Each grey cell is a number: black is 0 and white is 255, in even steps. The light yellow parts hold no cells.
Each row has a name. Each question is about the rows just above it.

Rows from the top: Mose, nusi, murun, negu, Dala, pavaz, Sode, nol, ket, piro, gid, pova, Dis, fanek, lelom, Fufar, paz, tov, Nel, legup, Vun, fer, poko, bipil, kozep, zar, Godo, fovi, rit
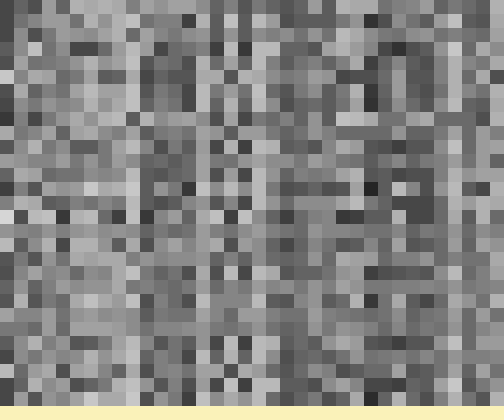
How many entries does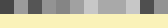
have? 12
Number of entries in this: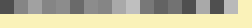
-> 17
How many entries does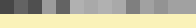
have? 14

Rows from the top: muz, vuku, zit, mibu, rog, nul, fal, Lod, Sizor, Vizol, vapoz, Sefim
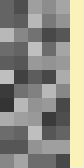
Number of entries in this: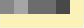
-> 5
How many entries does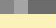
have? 4
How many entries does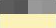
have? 4
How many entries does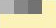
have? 3
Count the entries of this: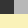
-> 2

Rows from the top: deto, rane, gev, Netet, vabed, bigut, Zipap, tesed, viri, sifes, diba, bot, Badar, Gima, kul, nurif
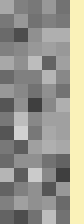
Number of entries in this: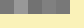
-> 5
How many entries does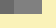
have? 3
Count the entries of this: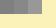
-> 3
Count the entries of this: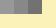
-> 3
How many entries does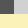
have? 2
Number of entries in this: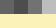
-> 4
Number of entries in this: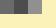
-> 3

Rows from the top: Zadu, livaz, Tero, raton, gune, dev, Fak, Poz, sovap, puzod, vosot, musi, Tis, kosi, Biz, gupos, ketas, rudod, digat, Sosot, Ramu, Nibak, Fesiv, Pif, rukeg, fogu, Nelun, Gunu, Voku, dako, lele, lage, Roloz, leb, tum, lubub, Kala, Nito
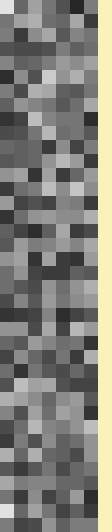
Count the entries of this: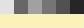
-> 6
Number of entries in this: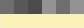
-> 6
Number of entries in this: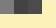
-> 3
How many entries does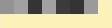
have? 7

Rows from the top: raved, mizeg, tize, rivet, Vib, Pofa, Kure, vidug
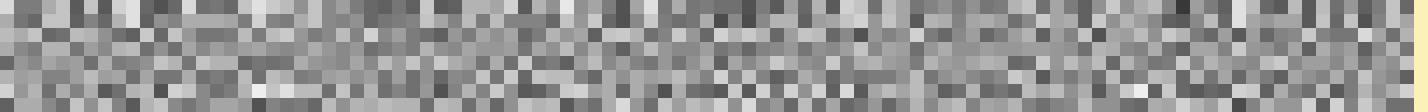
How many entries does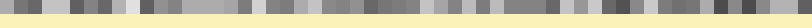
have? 58
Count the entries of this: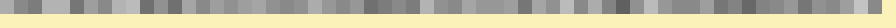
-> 63

